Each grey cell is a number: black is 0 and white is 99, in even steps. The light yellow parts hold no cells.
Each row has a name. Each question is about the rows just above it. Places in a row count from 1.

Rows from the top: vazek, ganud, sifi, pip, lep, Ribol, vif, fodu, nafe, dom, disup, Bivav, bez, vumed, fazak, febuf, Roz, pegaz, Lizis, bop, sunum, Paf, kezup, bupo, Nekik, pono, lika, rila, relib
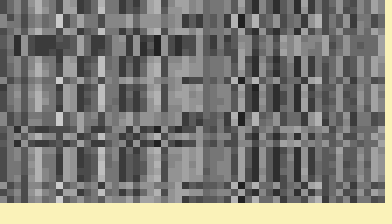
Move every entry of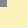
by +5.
57
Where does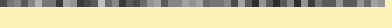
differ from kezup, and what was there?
15, 69
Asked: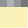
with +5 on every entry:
62 74 62 51
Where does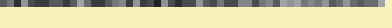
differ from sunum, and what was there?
8, 29

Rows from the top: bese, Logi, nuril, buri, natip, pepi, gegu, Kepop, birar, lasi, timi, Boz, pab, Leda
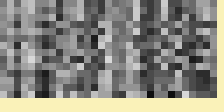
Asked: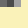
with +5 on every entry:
46 34 68
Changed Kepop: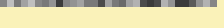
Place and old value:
26, 17
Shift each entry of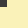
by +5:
28
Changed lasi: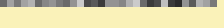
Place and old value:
21, 47

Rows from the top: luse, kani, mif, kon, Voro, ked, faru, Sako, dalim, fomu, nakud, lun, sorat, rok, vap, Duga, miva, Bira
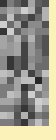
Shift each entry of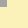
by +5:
69
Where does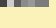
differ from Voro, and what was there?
1, 21
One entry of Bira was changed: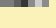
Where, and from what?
6, 74
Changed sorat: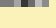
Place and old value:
5, 37
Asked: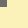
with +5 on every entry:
47
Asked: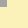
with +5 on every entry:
69
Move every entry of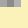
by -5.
59 49 64

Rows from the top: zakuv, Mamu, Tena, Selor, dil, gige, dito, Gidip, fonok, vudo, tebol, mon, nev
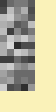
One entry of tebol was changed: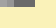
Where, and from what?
2, 52
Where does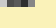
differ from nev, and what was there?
5, 58
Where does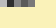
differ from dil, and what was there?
2, 24
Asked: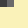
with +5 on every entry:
29 46
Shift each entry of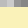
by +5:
78 84 63 57
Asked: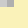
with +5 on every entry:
84 73

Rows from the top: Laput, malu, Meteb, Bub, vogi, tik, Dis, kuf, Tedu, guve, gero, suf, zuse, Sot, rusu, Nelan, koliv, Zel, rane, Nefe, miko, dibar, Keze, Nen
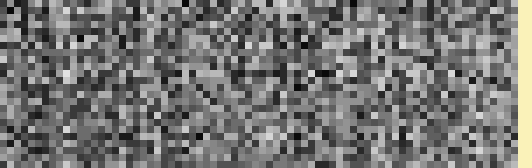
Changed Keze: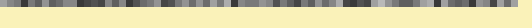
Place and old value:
38, 52
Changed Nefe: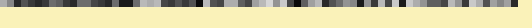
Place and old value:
9, 42
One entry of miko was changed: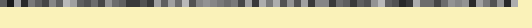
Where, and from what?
13, 27
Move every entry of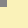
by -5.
47
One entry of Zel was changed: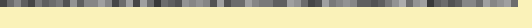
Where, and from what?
20, 32
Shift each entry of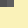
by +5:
37 42
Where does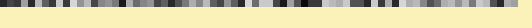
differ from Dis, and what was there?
42, 67

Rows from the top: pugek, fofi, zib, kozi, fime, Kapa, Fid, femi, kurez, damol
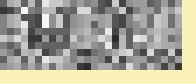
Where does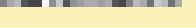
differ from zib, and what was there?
5, 33
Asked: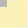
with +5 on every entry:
77
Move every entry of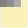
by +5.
55 61 71
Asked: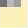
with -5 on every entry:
39 67 56
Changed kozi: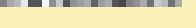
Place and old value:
6, 27

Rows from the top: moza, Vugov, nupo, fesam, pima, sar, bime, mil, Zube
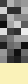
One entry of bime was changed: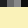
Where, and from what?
3, 47
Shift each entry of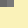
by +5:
46 52
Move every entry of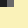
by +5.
17 46
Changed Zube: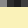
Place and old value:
4, 30

